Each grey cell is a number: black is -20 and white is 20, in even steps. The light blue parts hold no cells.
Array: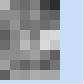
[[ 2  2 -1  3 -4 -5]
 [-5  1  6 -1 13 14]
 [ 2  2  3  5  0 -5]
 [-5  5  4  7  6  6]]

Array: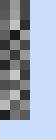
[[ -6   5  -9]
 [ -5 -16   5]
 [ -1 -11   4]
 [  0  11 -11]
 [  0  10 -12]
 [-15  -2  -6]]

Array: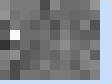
[[ 3 -2 -1 -2 -6 -3 -3 -4 -3 -2]
 [-5 19 -3 -3 -2 -5  0 -4 -5 -5]
 [ 0  2 -6 -5 -3 -4 -1 -3  1 -5]
 [-4 -8 -2 -2 -3 -1 -1 -2 -4  0]]

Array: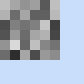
[[  8  -3   6  -5  -5   9]
 [ -7   4  -3   6   8  -9]
 [ -3 -13   6  -8   4   2]]

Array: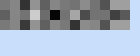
[[ -5   1  -2  12  -3 -19  -2   6  -8  -2  -2 -10  -6]]

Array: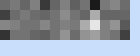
[[-10  -3  -1  -3  -4  -2   2  -2  -4   7  -4  -4  -4]
 [-12  -2  -2  -4  -5  -2   3  -3   3   5   0  -2 -10]]

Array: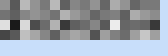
[[-2 -5  1  3  1 -2  8  4  1 -4 -1  0 -5  7  4  2]
 [-9 -6 10  6  1 -5  3  6  4 -7  5  0 -3  5 11  5]]

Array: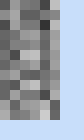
[[ 2  6 -5 -5 -1  1]
 [-4 -2  4  5 -3  5]
 [-2 -8  9 10 -2  4]
 [ 2  5 -4 -5 -2  1]
 [-4  5 -1 -1 -8  7]
 [ 7 -1  0  4 12 -4]]
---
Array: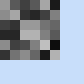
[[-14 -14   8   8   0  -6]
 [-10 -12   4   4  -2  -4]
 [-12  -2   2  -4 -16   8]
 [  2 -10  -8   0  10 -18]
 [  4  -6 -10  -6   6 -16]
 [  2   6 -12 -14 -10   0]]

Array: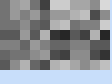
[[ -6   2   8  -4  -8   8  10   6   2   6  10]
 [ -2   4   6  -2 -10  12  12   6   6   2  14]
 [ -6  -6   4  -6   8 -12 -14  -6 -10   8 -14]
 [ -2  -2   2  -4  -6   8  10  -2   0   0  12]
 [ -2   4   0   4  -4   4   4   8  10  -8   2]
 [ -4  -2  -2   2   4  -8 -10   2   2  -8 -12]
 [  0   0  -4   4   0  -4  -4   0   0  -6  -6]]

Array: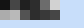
[[  7   9  -7 -13 -11  -9]
 [-17  -9 -15 -13  -3  13]]

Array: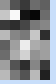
[[ -5   5  17   7   5]
 [ -3   7  13   3   5]
 [  9   1  -1  11 -13]
 [  9  -1  -7   9 -15]
 [-11 -13  -9  -1   1]
 [  3  -7 -11  -3  -5]
 [  5  -7 -13   1 -11]
 [ 11  19 -17 -19  -3]]

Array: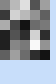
[[  1   9  15  -7   5]
 [-11  13   9   3  -5]
 [-15   1  -1  19   3]
 [ -5   5  -3 -13 -17]
 [-15  -7 -13  13 -13]
 [  7  -9 -17  -3  -1]]

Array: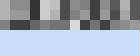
[[  8   4   4 -12  12   8  -8   0   4 -10   4  -8   6  -6]
 [  8   2   2 -12  12  10  -8   2   0 -10   2  -6   8  -6]
 [  0 -10 -10  -4   0  -2  -2  14 -10  -2 -10   0   2   4]]

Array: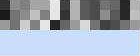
[[  4  -2  12   0  16 -14  -4   4  14  -2 -10  -8  -2   4]
 [-16  -2   2  10   0  16 -12   8  -6  -8   2  -6 -14  10]
 [-12   2   0   6   6  16 -10   8  -6  -8  -2  -4 -14   8]]

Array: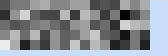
[[-13   3  13  -5  -9  -9   9 -11   9   3 -11  -1 -19  -9   1]
 [ -7  -1  -1   5   7   1   1   5   5  -9  -7  -9   7   1   7]
 [  1   9  -3   9  -9   3  -5  -3   5  11  -5  -7 -17  -1 -11]
 [ -3  -7  -5  -1   1  -3  -7   3   5  -7  -3 -13  13   9   7]
 [ 17   7 -15  -3 -11   3  -5  11  -5   9   3 -15 -11  -1 -15]]

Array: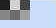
[[  1  -3   5]
 [-15  13  -9]]
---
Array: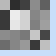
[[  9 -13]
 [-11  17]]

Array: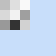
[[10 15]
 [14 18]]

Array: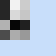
[[-14  18]
 [-14  14]]

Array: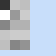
[[-12  11]
 [ 20   4]]

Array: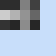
[[-13 -13]
 [ 12   8]]

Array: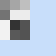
[[ 2  6]
 [-2 17]]
